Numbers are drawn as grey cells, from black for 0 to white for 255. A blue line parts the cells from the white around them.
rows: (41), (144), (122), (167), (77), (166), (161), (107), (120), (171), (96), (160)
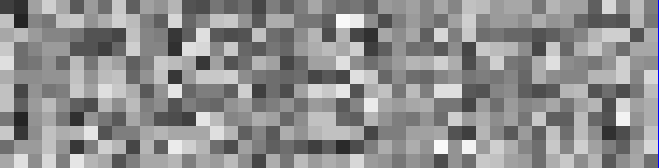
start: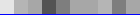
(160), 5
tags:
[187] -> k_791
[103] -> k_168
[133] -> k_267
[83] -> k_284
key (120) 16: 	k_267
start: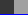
(77), 14
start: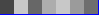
(167), 38
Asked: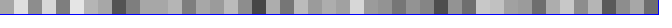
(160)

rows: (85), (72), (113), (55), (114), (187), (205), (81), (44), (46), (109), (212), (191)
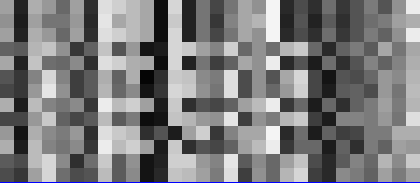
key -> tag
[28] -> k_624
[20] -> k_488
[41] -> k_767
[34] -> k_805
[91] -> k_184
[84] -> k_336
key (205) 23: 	k_624
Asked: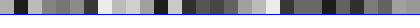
(109)
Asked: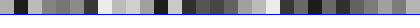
(81)
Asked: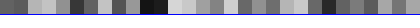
(55)
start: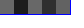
(81), 21

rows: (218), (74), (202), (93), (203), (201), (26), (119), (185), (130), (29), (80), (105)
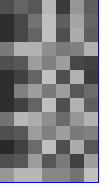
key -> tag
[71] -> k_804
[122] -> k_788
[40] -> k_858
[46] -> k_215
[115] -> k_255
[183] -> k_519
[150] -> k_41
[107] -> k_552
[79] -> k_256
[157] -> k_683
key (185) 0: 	k_255
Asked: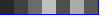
(29)
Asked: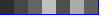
(202)
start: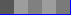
(130), 1

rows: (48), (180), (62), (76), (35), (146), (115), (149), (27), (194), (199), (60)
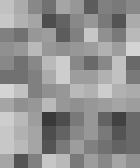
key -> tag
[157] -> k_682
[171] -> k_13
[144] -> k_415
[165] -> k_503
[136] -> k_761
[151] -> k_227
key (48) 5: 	k_227
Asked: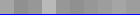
(149)
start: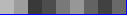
(27), 1
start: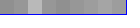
(149), 1
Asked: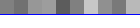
(62)
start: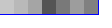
(199), 0
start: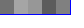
(48), 3

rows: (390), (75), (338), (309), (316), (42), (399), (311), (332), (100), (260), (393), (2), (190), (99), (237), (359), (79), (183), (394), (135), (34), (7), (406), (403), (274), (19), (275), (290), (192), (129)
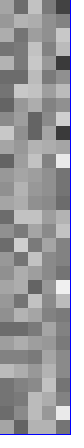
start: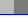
(42), 2
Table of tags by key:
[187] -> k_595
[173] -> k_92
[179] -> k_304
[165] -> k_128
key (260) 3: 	k_92
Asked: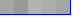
(260)
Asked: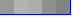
(75)
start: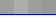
(403), 0
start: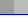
(399), 3
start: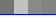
(183), 1

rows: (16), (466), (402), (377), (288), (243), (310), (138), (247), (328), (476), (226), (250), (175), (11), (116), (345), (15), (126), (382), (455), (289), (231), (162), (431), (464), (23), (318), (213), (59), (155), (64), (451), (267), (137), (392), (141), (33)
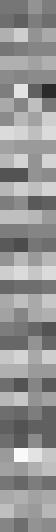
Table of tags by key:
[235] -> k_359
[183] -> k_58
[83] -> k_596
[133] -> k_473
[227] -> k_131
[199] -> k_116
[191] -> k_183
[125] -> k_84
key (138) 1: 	k_473
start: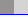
(226), 2
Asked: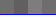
(466)
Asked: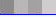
(247)

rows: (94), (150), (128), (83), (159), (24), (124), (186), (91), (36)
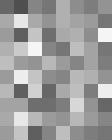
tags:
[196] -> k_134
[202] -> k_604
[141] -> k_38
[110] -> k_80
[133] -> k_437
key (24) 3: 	k_38
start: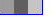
(128), 0
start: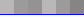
(91), 2
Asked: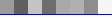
(128)

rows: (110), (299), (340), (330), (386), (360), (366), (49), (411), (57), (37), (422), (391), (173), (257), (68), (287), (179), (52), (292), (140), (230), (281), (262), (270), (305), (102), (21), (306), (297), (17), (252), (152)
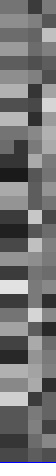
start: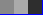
(21), 1
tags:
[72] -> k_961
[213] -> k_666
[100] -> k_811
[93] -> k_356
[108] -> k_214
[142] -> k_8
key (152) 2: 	k_356
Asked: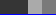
(422)
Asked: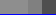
(360)
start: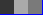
(422), 1

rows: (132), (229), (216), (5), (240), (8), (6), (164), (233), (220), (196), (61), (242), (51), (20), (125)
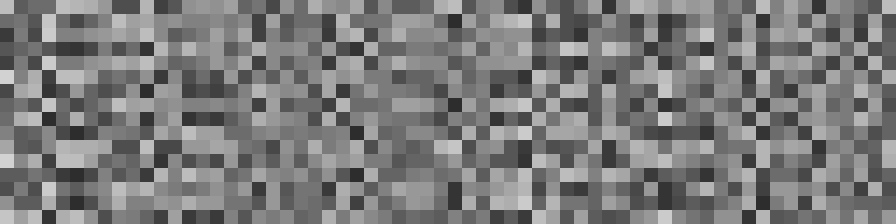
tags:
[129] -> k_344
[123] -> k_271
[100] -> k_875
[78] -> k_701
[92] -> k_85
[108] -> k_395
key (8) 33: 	k_875
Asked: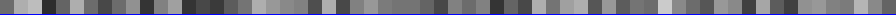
(233)

